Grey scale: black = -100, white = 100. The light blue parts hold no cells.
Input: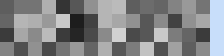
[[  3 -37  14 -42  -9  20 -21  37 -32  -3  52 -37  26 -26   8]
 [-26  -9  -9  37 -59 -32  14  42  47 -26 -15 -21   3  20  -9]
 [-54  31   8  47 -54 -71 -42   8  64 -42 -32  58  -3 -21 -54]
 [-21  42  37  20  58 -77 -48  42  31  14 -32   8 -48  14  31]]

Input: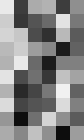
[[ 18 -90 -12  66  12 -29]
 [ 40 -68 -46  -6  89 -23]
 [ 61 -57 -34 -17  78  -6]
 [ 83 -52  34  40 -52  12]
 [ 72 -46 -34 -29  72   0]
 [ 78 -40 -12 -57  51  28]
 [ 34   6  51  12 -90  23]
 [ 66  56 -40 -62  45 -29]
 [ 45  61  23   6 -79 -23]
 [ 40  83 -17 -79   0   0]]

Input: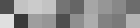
[[ 75 -55  24  18 -39  12  36   2  -4  41]
 [-39  53  59  53  -9 -21  30  18   7 -15]]

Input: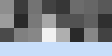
[[ 22 -68  -5  32 -36 -36 -25 -63]
 [ 11 -53 -10 -48 -58 -15 -20 -31]
 [-42   0   6  89  37 -68   6 -48]]

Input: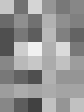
[[  6 -27 -49  51  17  51]
 [ -6 -22 -38  39  17  17]
 [ 56 -11  67  17  -6   6]
 [-38  -6 -27  45   0 -22]
 [-17  12 -11  39  12   0]
 [ 23  34  29  34  29  29]
 [  6  45  56  34  51  23]
 [-38  61  88  39  72  -6]]

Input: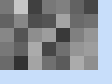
[[-17 -61  29 -12 -29  34  11]
 [  6 -34  11  23 -55   0  17]
 [ -6 -23  34 -45 -12  17  23]
 [-23   6 -39 -34  29 -17 -12]
 [ -6  55 -50  -6   0 -23 -45]]

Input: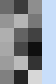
[[  0 -71  69]
 [-16 -54  11]
 [ 32 -44 -88]
 [ 37 -22 -49]
 [ 17  42  -6]
 [ 22  47 -60]]

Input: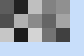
[[ 55 -78  66 -10 -50]
 [-27 -73  50   2  13]
 [-39  39   8 -21  29]]
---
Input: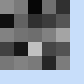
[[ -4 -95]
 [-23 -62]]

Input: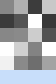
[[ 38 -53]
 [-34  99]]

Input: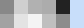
[[62 39]
 [78 91]]

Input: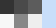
[[-42 -28]
 [  6  87]]

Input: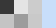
[[79 60]
 [22 58]]

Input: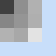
[[12 39]
 [17 37]]

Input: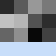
[[-29  19]
 [ 42 -36]]

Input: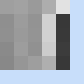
[[27 21]
 [22 15]]

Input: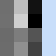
[[  48  -86]
 [  62 -100]]
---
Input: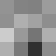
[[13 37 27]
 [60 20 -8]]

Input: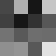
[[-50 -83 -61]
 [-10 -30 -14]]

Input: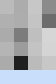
[[38 36 54]
 [34 -3 50]]

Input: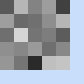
[[ 24 -17 -12]
 [-13  67  -9]]

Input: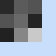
[[-35 -18 -72]
 [-74   5  58]]

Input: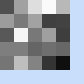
[[ 22  -4  27]
 [-31  93  -6]]
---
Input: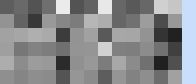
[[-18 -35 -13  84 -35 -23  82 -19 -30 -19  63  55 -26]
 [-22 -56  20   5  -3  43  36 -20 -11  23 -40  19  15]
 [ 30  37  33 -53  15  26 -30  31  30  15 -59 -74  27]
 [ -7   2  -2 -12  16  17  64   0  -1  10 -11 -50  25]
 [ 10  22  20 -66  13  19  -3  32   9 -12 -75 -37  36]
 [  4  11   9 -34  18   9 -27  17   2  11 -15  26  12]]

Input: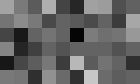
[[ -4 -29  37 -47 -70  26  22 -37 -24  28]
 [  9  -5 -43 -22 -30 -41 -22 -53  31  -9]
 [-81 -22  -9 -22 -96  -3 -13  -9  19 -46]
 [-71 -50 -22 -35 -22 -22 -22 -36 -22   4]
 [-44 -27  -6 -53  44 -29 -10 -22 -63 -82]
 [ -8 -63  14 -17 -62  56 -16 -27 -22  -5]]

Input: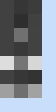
[[-58 -53 -49]
 [-64 -49 -49]
 [-12 -48 -49]
 [-55 -48 -49]
 [ -8  69  73]
 [-57 -60 -49]
 [-13  27  25]]

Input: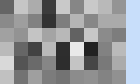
[[ 55  35 -53  58   5  58  45  16 -21]
 [ 24   1 -61  -1  42   6  33  33   8]
 [ 15  54  29  44 -23  56   9  -2  26]
 [-20 -48  46 -64  83 -73   2  46  46]
 [-34 -17   5 -65  54 -45  -5  34  70]
 [-10  25  -3 -10  10  13   3  14  51]]

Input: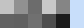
[[ 14 -15  57   4  53]
 [-25 -12 -39 -79 -23]]

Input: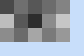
[[-13 -32 -15   3 -43]
 [-31 -65   9  55  48]
 [-16  30  -4  19  10]]
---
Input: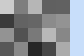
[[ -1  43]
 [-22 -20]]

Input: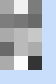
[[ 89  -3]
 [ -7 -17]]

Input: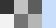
[[ 52 -27]
 [ -9  43]]

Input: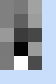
[[ -5  27]
 [-25  23]]

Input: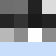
[[-12 -73]
 [-59 -80]]

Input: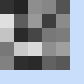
[[-72  11]
 [-27  20]]
